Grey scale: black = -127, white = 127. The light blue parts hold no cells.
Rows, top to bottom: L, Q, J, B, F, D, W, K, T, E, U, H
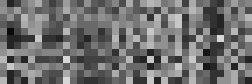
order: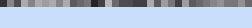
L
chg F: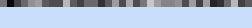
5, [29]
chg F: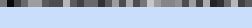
30, [29]
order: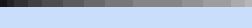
K
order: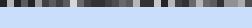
H

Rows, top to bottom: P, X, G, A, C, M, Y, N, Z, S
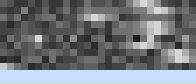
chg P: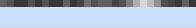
15, [-46]
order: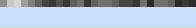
Z
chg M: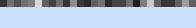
21, [-15]

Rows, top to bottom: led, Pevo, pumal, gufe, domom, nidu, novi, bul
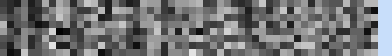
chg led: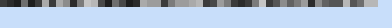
17, [-4]
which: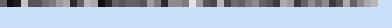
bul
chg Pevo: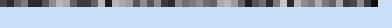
38, [-29]
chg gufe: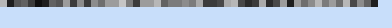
30, [-55]
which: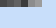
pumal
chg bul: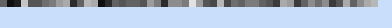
37, [12]
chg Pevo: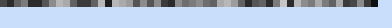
36, [-97]

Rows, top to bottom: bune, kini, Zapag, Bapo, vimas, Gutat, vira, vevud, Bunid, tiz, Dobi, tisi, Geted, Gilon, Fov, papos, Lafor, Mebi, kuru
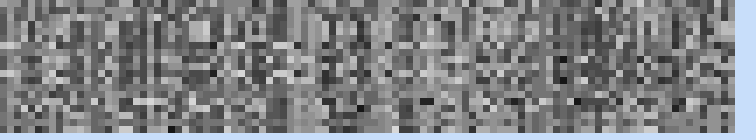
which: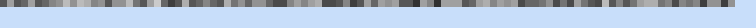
Zapag
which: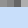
vimas
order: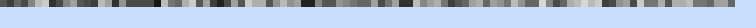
Fov
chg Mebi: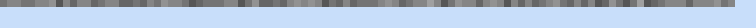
102, [18]
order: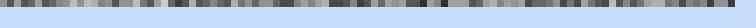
Zapag

